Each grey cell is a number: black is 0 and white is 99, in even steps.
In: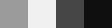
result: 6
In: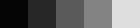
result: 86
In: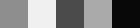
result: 3
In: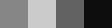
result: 5
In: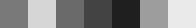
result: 91
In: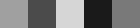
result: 47
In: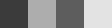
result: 88
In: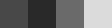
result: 85
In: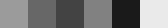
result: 91
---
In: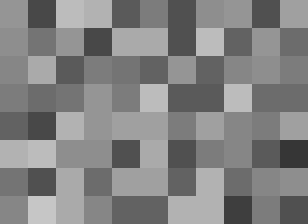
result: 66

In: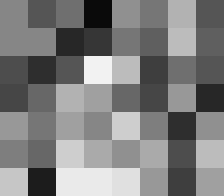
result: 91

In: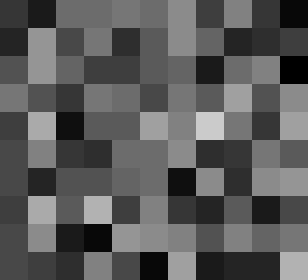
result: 18

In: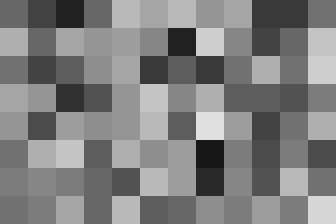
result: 64

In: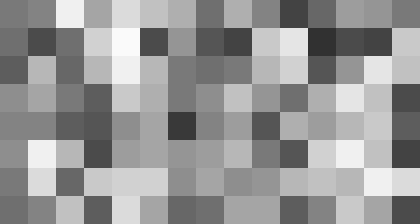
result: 75

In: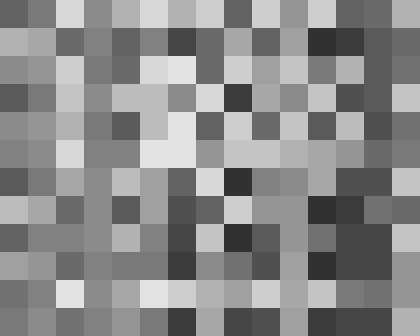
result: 44
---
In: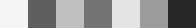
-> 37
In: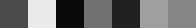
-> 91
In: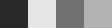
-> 89
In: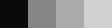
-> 52
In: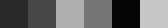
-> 27
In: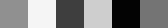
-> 95
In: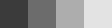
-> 42
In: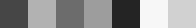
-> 69
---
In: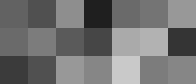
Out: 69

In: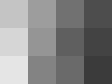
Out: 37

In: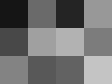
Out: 69

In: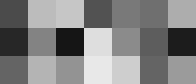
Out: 36

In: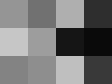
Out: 8

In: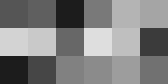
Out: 74

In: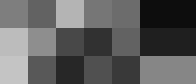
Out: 12

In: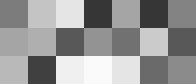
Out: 79

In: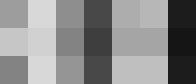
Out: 64

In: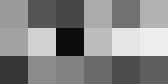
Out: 89
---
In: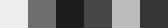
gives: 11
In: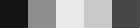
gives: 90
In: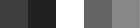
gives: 99
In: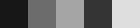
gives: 64
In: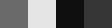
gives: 6
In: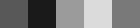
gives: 60
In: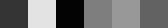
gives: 1
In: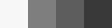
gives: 36
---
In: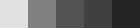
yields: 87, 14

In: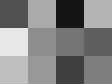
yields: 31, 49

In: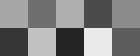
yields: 65, 36

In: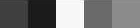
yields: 25, 54

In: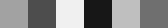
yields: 63, 43

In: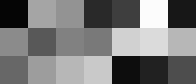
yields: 2, 30
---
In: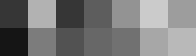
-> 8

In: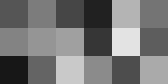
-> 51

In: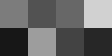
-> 9

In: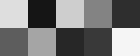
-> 36

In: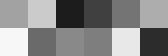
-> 96

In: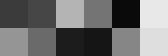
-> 58

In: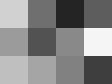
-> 60

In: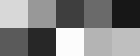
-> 35
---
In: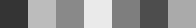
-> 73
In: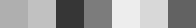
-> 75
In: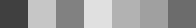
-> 77
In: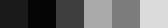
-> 2
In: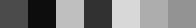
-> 5
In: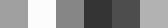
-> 98
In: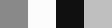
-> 98
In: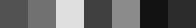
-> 44
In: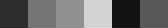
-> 45
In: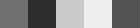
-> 18
